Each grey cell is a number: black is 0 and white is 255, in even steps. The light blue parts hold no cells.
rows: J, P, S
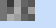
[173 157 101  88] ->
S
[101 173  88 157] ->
P

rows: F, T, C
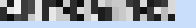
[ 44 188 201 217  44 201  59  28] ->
C
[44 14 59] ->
T
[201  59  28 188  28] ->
C

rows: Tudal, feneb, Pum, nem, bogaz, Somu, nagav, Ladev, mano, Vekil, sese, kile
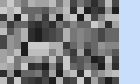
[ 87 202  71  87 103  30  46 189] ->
mano
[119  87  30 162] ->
Vekil
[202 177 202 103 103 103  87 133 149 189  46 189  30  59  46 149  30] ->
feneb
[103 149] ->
nagav
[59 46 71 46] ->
nem
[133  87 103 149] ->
nagav
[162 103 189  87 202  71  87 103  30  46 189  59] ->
mano

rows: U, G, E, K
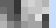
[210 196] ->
U
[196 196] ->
G
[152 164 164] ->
K
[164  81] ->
K
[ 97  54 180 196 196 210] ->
G
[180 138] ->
K
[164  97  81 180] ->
E

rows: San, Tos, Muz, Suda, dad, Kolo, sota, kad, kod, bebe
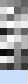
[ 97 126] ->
Tos
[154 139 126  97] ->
San
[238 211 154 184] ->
sota
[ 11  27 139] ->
kad
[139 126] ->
San

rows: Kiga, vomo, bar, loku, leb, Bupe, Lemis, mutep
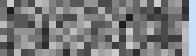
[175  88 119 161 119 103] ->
vomo
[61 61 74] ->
Bupe
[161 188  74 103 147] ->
Lemis
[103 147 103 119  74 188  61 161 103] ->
Bupe
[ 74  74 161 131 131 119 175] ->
bar

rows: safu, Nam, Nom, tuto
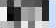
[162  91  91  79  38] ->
safu
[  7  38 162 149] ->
Nom
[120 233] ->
tuto

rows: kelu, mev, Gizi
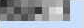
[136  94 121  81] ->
Gizi
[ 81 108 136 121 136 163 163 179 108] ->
kelu
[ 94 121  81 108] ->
Gizi

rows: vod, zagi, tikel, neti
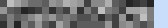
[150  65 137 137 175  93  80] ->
vod
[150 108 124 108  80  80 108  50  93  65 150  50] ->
tikel
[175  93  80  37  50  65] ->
vod
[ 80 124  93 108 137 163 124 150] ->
tikel
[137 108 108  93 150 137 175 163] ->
vod
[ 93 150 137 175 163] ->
vod

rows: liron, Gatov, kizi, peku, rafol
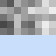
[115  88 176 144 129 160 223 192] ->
liron
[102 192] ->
peku

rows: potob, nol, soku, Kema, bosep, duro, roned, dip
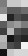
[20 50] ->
duro
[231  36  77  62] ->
soku
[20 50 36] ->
duro
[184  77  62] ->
bosep
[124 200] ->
potob

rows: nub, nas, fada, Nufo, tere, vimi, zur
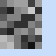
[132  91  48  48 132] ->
Nufo
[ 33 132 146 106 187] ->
tere
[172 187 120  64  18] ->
zur
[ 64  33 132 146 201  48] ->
nas
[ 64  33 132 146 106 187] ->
tere
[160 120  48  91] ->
vimi

